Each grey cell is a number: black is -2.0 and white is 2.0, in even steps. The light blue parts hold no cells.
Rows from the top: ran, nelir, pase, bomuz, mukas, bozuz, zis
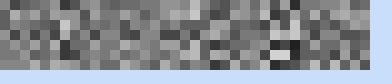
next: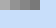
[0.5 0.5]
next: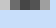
[ 0.3 -0.1]
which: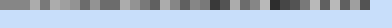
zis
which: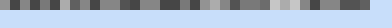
bomuz
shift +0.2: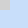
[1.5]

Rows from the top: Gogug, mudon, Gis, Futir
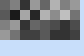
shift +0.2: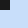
[-1.4]
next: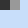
[-0.4  0.8]
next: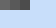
[-1.2 -0.8]
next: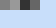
[-0.6 -0.8]

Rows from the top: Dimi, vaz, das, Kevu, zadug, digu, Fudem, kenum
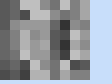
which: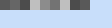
Fudem
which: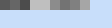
vaz
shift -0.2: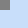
[-0.2]
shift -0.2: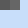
[-0.8 -0.6]
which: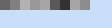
zadug

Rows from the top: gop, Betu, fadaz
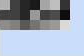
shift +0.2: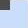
[-0.6]
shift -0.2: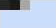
[-1.6 -1.8  0.4]
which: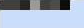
Betu
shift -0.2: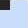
[-1.6]
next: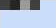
[-0.8 -1.8]
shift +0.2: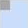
[0.8]

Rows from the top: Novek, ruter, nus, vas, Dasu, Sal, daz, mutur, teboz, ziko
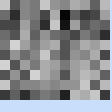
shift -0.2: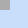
[0.5]
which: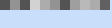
mutur
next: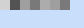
[0.5 0.7]
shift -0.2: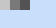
[ 0.9 -0.3 -0.9]
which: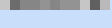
teboz

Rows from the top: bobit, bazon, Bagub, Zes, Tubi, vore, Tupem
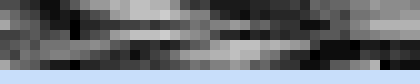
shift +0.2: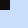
[-1.6]
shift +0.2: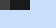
[-0.8 -1.4 -1.4]
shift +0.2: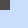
[-0.6]
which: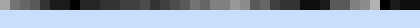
Tupem
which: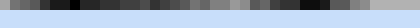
Bagub

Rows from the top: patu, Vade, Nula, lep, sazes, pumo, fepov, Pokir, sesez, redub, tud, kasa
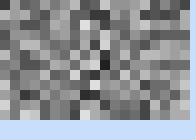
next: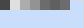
[-0.9  0.5]
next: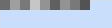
[-0.5 -0.5]
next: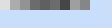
[0.7 0.7]
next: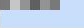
[-0.7 -0.5]
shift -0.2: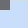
[-0.5]
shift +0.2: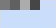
[ 0.1 -0.3  0.9 -0.7]

